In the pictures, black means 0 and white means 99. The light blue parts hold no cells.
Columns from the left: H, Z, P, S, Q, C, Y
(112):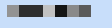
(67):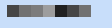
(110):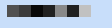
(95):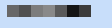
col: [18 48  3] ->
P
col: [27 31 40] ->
H
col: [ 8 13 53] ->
Q
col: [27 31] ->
H
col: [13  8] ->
C
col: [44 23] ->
Z

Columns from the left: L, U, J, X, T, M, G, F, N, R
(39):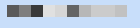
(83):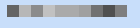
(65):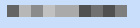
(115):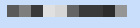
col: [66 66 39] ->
M
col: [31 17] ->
N

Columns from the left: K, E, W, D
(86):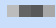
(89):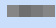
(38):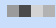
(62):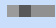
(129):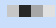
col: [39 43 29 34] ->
E
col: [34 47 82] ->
W
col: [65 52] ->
D
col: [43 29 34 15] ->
E

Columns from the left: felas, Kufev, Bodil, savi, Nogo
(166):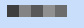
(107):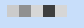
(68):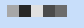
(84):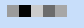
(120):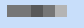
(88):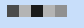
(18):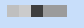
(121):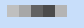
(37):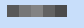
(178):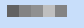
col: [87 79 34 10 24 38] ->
Bodil
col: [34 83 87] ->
Bodil
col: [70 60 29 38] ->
savi
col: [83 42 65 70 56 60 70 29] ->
Nogo
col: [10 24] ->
Bodil
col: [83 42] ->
Nogo

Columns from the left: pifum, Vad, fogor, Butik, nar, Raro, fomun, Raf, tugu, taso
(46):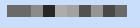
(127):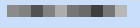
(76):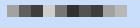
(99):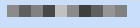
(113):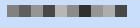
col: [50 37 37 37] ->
Vad
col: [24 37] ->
Raf
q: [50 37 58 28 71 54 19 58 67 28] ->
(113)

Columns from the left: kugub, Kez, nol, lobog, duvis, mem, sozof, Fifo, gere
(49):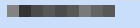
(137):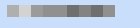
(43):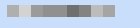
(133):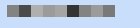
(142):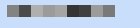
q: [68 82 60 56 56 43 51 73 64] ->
(43)
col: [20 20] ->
mem
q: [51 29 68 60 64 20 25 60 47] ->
(142)
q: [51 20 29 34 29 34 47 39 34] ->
(49)
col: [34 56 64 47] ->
gere
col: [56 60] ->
lobog

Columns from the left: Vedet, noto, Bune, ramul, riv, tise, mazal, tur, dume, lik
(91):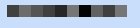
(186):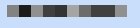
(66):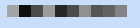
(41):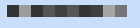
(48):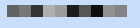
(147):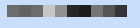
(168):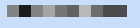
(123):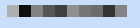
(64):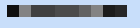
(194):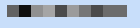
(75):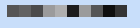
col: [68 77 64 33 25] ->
ramul
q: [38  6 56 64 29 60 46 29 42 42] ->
(194)
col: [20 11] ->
dume

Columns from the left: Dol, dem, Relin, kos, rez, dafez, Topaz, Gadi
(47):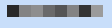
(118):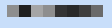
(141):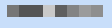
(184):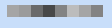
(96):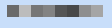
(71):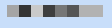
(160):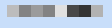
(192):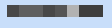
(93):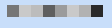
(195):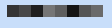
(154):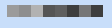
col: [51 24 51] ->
kos
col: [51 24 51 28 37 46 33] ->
kos
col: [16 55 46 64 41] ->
Dol
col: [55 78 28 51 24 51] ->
kos
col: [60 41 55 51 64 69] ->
Gadi
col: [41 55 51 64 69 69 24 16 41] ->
Gadi
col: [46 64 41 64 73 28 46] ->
Dol

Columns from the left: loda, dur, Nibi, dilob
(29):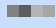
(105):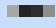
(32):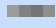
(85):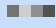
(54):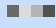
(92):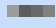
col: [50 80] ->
dur
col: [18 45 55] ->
Nibi
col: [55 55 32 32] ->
dilob
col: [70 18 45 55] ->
Nibi
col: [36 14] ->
dur
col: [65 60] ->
loda

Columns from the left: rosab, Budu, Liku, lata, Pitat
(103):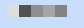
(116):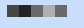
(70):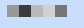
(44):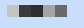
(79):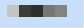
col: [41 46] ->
Pitat
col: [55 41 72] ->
Liku
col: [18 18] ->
Liku
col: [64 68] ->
lata
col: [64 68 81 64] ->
lata
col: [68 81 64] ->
lata

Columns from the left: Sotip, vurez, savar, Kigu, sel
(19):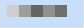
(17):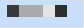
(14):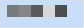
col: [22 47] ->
Sotip
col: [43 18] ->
sel

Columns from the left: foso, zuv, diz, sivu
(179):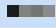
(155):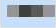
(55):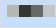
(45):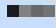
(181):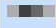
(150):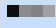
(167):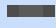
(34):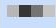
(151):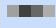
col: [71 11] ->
foso
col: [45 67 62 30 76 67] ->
sivu
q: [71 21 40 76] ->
(55)

